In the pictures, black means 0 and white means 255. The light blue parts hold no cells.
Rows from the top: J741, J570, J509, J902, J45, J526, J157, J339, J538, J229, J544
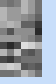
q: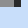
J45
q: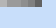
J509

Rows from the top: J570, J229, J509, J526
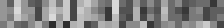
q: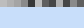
J509
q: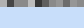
J526

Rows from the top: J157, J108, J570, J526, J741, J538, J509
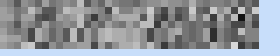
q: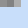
J157
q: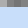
J157
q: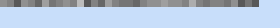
J157
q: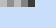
J509

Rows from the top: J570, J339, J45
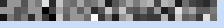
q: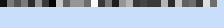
J45
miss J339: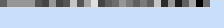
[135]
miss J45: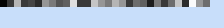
[17]

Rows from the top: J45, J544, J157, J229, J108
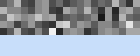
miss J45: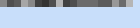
[120]
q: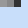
J108

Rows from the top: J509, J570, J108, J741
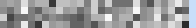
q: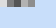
J509
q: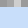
J570
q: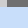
J509

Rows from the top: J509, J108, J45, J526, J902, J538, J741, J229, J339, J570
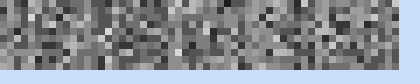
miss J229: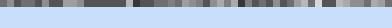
[69]
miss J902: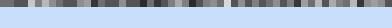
[98]
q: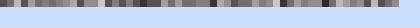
J538

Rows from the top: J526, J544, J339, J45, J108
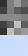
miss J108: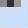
[191]
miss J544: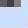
[78]
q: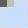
J45
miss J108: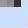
[191]
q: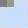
J526

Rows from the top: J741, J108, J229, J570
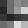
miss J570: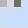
[126]
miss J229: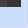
[37]
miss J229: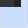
[66]
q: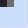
J108
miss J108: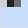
[153]
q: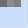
J741

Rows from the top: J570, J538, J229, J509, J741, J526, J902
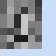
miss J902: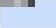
[110]
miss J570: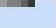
[138]

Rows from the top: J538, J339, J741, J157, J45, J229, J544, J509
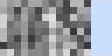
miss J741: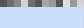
[195]
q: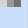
J741

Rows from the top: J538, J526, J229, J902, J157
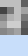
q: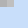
J229
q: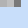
J229
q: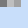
J526
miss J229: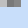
[178]

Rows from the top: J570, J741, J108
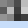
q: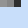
J108
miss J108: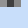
[47]
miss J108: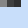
[147]
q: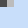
J570

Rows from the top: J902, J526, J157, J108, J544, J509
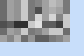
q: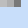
J902
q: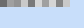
J157
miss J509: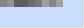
[174]
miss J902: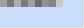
[189]

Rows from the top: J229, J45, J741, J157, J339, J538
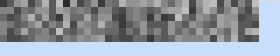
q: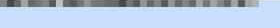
J339
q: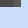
J538

